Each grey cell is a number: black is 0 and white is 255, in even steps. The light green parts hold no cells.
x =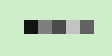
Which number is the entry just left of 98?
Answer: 195
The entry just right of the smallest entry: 126

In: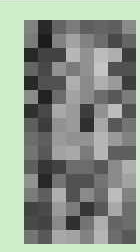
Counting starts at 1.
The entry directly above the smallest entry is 40
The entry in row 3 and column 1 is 40
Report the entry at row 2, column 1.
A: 123
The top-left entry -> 130
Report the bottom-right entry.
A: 88
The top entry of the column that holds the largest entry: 101
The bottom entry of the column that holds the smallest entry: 88
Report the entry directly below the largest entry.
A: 174
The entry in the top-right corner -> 138
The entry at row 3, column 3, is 67
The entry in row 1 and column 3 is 101
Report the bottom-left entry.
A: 116
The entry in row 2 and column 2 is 28
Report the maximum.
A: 196
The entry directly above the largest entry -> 188
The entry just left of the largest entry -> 146
